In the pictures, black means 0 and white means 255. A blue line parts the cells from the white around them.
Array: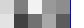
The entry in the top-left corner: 214
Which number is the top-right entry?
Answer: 141
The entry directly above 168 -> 153

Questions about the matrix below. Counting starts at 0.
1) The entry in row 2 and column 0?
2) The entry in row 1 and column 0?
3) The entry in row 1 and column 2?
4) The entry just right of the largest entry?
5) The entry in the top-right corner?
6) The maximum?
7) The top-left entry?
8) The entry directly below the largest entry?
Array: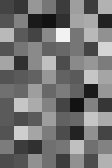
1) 185
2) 83
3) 26
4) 118
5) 178
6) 242
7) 68
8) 104

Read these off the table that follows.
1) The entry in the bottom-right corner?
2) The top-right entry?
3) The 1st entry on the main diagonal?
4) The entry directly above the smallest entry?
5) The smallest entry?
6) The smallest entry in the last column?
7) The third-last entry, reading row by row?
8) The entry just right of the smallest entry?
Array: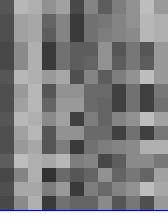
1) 153
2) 153
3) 86
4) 167
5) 50
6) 113
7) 119
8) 106
